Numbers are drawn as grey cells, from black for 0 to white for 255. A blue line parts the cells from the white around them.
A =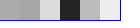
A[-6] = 172
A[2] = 220
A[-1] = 237

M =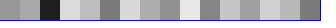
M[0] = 152
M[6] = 217
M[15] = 123
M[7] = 173
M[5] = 123
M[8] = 145

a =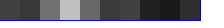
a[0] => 65
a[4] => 104
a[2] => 113

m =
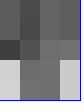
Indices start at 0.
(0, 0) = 91
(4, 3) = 203
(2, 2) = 110
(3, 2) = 112
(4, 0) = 210
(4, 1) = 113

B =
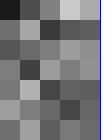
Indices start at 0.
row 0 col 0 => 26
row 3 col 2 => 156
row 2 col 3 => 156
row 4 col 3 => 99
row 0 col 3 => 202
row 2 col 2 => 125
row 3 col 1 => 65
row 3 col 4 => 145
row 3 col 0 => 125

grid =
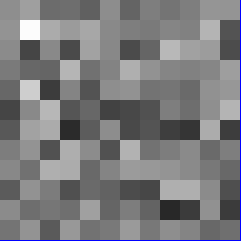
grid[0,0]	142
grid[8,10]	120
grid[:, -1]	[148, 83, 76, 158, 151, 180, 61, 126, 104, 79, 59, 111]
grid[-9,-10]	101
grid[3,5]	131
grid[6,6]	73
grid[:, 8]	[116, 133, 184, 133, 117, 126, 62, 125, 148, 175, 40, 142]
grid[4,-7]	142
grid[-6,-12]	88
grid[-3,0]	91
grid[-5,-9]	174
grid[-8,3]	132
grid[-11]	[147, 252, 171, 155, 167, 137, 126, 122, 133, 129, 180, 83]
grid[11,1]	147
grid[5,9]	110
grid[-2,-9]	111
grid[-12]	[142, 159, 108, 110, 96, 141, 100, 126, 116, 126, 149, 148]
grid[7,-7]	81
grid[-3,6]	76
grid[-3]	[91, 146, 124, 80, 106, 98, 76, 71, 175, 175, 139, 79]
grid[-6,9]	53
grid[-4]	[136, 113, 175, 172, 105, 132, 155, 152, 148, 138, 120, 104]
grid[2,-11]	69
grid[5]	[69, 137, 183, 85, 103, 66, 72, 81, 126, 110, 143, 180]
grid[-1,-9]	152
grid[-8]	[103, 206, 60, 132, 83, 142, 146, 115, 117, 106, 145, 151]
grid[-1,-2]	104

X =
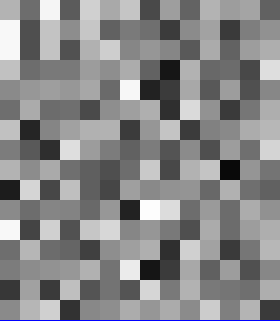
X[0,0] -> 179
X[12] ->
[110, 182, 108, 101, 64, 142, 159, 175, 47, 208, 162, 58, 118, 183]
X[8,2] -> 170
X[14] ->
[55, 161, 58, 191, 84, 115, 84, 214, 121, 178, 121, 117, 111, 174]
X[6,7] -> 150
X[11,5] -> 215
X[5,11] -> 58
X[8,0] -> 179
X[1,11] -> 58
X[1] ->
[248, 79, 195, 141, 198, 97, 122, 111, 59, 139, 162, 58, 126, 145]
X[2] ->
[248, 79, 195, 81, 177, 206, 134, 150, 134, 89, 171, 98, 157, 174]
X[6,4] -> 177
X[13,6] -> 235
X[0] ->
[179, 109, 245, 91, 208, 169, 197, 73, 158, 99, 179, 157, 164, 97]
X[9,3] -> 191
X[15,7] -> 150
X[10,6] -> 34
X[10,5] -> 151
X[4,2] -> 158
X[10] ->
[138, 109, 133, 131, 105, 151, 34, 253, 220, 109, 154, 108, 172, 145]
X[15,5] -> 142
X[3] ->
[193, 109, 121, 121, 156, 142, 172, 98, 22, 178, 104, 108, 72, 222]
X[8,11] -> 9
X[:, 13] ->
[97, 145, 174, 222, 135, 174, 183, 212, 116, 97, 145, 174, 183, 135, 174, 58]
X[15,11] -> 127
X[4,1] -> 151
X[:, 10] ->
[179, 162, 171, 104, 88, 146, 129, 79, 196, 104, 154, 171, 162, 96, 121, 204]
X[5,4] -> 74
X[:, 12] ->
[164, 126, 157, 72, 80, 118, 172, 111, 149, 111, 172, 157, 118, 80, 111, 180]

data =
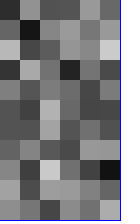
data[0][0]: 45
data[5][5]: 71
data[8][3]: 112
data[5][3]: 104
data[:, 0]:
[45, 101, 184, 52, 127, 83, 83, 99, 134, 162, 142]
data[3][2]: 114
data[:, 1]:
[146, 21, 71, 169, 85, 65, 82, 132, 63, 76, 118]
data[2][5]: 203
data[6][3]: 84
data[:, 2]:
[82, 134, 92, 114, 124, 178, 163, 88, 201, 157, 70]
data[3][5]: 74
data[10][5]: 172

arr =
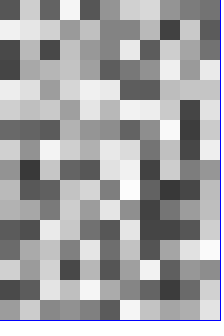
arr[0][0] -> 86
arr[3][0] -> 69
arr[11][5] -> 87
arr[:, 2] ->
[99, 209, 72, 182, 157, 201, 91, 243, 198, 96, 122, 234, 194, 210, 228, 136]
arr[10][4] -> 156
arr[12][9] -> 225
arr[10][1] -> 167
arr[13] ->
[208, 155, 210, 72, 183, 85, 159, 242, 95, 151, 141]
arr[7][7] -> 116
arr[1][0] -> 241
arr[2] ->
[73, 185, 72, 193, 152, 132, 233, 92, 206, 165, 114]
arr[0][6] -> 208
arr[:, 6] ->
[208, 132, 233, 120, 93, 242, 99, 219, 241, 252, 143, 229, 194, 159, 133, 245]
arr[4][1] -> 223
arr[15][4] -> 128
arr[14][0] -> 74
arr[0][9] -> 124
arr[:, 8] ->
[148, 65, 206, 239, 189, 202, 249, 192, 205, 56, 117, 69, 165, 95, 60, 165]
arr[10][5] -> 229
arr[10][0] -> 178
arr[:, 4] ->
[86, 192, 152, 160, 240, 229, 149, 176, 87, 213, 156, 113, 229, 183, 245, 128]
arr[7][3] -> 207
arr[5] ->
[207, 191, 201, 159, 229, 184, 242, 237, 202, 69, 226]
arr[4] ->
[237, 223, 157, 214, 240, 234, 93, 92, 189, 197, 197]
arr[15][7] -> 195
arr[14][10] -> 209
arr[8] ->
[147, 57, 198, 100, 87, 225, 241, 66, 205, 125, 150]
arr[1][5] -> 131

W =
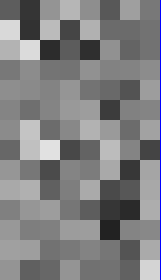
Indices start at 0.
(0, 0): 93
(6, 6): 108
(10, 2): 157
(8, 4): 124
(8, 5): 169
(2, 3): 92
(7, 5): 188
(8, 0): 150
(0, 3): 182
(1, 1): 50
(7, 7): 68
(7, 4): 99
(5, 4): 157
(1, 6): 107
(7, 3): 72
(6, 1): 196
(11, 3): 156
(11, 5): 34
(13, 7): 212
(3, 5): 130
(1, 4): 177
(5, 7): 132
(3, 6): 131
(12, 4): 131
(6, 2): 108
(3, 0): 120
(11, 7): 136
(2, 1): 219
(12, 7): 170
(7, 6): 132
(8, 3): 132
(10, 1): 150
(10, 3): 118
